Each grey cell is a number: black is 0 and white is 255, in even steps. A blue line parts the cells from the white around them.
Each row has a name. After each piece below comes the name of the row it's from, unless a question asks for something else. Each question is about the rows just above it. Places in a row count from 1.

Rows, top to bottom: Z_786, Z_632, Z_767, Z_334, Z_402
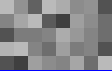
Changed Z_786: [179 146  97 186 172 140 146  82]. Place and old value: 1, [186]
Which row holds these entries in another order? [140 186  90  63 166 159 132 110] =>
Z_632
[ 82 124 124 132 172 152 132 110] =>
Z_767
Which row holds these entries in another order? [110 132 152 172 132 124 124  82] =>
Z_767
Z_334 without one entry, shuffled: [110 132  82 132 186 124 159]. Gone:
[179]

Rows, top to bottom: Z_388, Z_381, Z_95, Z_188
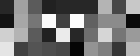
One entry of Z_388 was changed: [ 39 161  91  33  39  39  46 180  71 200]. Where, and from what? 7, [39]
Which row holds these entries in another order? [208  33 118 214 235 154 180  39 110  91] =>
Z_95
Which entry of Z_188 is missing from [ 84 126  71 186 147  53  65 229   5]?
[77]
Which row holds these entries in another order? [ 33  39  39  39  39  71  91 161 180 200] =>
Z_388
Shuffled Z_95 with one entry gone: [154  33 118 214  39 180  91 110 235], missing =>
[208]
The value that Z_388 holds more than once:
[39]
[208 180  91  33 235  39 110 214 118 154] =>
Z_95

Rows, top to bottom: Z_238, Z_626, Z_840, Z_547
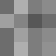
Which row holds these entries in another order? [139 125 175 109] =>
Z_238
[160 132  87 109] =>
Z_626
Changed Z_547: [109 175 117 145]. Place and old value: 3, [125]

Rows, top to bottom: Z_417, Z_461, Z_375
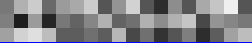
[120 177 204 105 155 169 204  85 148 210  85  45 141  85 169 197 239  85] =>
Z_417
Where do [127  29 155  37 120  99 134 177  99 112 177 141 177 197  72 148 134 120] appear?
Z_461

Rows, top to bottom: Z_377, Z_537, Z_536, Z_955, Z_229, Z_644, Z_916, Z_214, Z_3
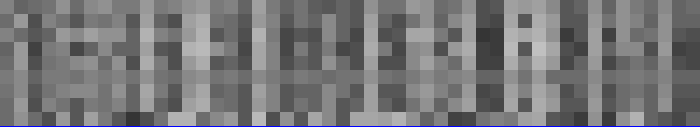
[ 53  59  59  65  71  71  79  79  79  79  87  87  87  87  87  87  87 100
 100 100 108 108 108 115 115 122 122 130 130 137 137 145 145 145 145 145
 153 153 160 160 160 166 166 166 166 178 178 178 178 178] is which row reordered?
Z_536
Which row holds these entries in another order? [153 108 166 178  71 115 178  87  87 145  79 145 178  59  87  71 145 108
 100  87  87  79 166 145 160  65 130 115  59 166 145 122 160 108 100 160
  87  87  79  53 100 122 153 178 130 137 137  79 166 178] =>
Z_536
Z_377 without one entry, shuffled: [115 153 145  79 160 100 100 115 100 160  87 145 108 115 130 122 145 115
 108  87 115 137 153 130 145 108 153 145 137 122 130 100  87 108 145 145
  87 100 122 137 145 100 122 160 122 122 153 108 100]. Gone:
[93]
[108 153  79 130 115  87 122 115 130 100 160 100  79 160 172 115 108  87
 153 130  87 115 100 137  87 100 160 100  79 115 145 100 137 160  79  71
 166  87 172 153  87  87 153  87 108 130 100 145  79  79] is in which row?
Z_214

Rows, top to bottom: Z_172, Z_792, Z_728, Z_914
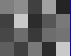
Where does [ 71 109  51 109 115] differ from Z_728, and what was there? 3, [57]
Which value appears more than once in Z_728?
[109]
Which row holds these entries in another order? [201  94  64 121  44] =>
Z_914

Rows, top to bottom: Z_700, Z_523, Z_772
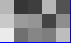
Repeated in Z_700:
[183]
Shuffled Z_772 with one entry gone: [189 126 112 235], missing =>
[134]

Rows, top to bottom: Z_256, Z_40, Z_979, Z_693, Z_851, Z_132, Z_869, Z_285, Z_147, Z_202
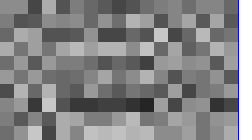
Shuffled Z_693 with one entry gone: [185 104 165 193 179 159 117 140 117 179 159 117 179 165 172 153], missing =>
[96]
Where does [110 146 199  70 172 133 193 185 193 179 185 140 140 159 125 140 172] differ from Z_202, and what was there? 15, [117]
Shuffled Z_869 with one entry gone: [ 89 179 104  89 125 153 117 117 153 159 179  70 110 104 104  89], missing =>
[76]
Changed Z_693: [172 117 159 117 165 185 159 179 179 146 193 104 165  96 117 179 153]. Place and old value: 10, [140]

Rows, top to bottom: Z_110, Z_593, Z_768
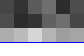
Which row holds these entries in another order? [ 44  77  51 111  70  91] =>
Z_110
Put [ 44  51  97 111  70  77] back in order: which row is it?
Z_593

